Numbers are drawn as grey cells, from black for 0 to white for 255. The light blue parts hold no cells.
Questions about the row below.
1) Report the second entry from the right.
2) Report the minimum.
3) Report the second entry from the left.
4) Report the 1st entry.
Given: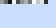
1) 226
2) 21
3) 104
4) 156

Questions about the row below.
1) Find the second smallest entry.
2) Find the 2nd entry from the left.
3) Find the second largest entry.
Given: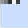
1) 65
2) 121
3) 150

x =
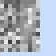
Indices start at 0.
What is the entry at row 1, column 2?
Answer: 175
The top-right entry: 206
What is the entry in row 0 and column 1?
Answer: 101
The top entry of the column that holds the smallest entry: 101
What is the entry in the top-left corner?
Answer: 145
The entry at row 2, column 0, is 159
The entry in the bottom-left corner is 130
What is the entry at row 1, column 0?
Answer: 220
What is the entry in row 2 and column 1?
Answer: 130
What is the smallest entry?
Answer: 63
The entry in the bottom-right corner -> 190
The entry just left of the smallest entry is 235
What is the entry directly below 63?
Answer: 190

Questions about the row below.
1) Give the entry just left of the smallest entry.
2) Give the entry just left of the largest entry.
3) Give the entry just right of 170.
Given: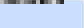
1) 185
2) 142
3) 128

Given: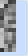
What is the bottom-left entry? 48
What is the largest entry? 207
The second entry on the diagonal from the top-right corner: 120
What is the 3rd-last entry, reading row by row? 149
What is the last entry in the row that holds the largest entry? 136
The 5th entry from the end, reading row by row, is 136
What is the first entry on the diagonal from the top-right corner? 76
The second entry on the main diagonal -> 60
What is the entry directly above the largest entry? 180
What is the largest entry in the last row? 165
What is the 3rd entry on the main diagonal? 149
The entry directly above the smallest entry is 193

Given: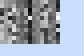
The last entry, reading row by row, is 85
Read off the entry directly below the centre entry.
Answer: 30
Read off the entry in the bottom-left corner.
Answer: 168
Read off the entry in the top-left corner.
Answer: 181
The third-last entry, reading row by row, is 101
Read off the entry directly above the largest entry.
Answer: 224
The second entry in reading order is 152
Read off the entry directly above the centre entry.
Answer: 236
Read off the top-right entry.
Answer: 44
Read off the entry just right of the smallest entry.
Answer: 152
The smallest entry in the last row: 44
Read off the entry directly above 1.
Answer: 44
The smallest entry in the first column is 44
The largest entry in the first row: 197
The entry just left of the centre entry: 152
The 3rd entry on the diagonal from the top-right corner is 168
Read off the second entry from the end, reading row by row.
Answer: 140
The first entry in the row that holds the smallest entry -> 73
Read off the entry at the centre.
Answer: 30
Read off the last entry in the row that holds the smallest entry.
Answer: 59
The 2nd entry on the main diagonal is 152
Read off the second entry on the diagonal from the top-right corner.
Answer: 128
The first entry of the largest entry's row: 181
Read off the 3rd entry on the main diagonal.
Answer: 73
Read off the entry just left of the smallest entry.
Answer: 168

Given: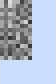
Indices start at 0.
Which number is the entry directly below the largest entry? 209
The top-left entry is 193
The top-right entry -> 152
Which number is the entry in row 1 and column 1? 112
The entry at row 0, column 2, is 221
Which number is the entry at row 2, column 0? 125
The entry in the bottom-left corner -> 178
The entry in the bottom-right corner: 69
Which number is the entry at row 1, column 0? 193
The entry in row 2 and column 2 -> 112
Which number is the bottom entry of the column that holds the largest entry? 193
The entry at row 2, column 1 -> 140
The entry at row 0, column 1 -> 96
